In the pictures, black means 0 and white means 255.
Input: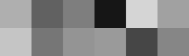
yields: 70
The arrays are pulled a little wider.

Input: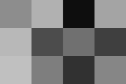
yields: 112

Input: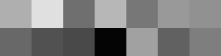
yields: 97

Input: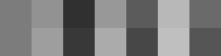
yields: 191

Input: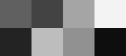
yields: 145

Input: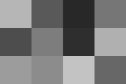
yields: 46

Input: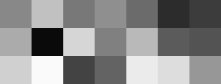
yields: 91

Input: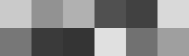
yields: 113
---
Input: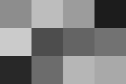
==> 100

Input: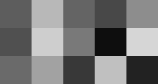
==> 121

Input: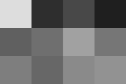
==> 161

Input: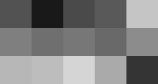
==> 119

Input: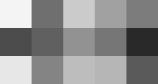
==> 146

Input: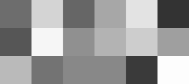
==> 144

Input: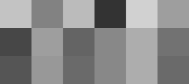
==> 100

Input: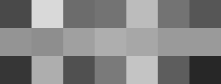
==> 160
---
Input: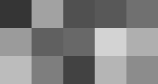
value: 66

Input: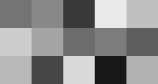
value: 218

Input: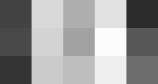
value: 189

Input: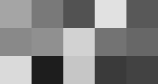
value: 198

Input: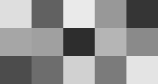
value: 209

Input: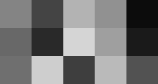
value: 62

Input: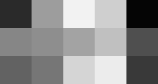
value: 213
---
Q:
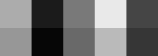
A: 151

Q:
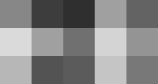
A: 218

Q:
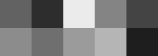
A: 140

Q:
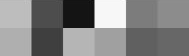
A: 175

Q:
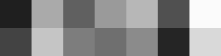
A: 67

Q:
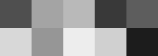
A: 216

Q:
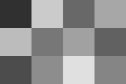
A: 188
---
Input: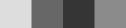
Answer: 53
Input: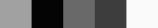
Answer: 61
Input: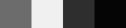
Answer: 46
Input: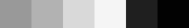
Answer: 31
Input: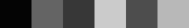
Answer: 77
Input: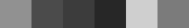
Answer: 207
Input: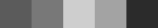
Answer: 163
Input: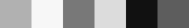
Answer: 17
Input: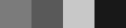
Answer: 200
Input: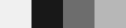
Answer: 109
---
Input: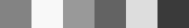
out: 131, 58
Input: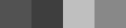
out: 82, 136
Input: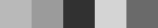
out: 185, 106
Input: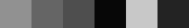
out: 145, 35
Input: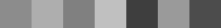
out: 140, 76
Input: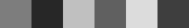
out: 125, 62
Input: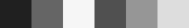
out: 32, 221
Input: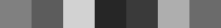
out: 128, 107
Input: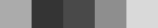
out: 171, 217
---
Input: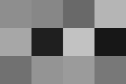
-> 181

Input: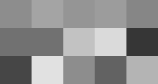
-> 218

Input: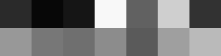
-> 207

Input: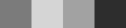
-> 162

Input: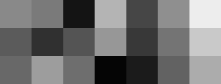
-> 201

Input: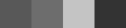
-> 109

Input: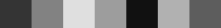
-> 177

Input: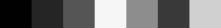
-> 208
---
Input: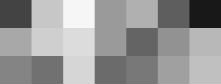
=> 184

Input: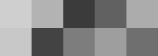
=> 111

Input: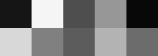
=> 108

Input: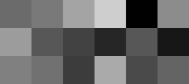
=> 23

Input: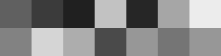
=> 151

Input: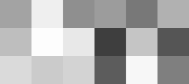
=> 85
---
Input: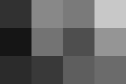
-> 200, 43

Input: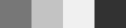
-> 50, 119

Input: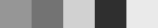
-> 234, 150

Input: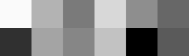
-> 103, 48

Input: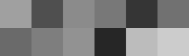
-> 113, 106

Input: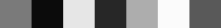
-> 89, 122
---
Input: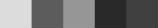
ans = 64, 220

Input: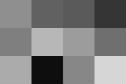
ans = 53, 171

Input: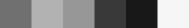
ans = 246, 112

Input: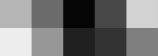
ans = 210, 237

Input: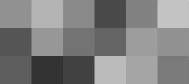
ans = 195, 93

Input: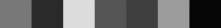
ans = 5, 120

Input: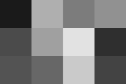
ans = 145, 83
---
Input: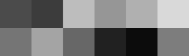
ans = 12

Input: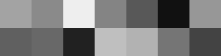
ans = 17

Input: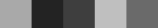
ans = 35

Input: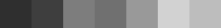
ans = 47

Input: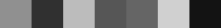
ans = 19

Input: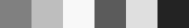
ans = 35

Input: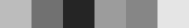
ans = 37

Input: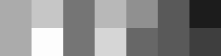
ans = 28

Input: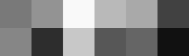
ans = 17

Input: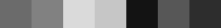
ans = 19
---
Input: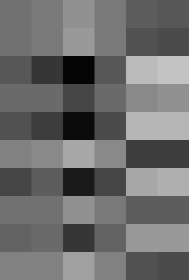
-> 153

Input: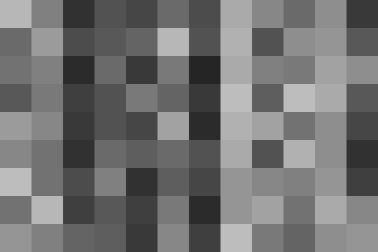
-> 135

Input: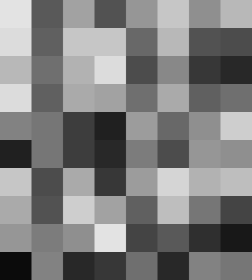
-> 24

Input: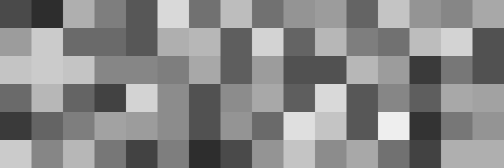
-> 148

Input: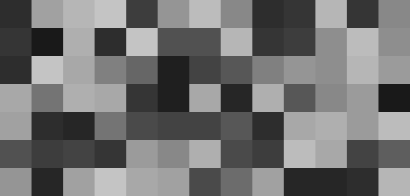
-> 94

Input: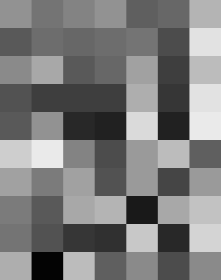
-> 212

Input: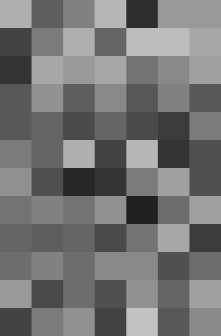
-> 160

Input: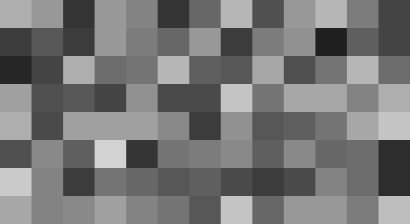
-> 45
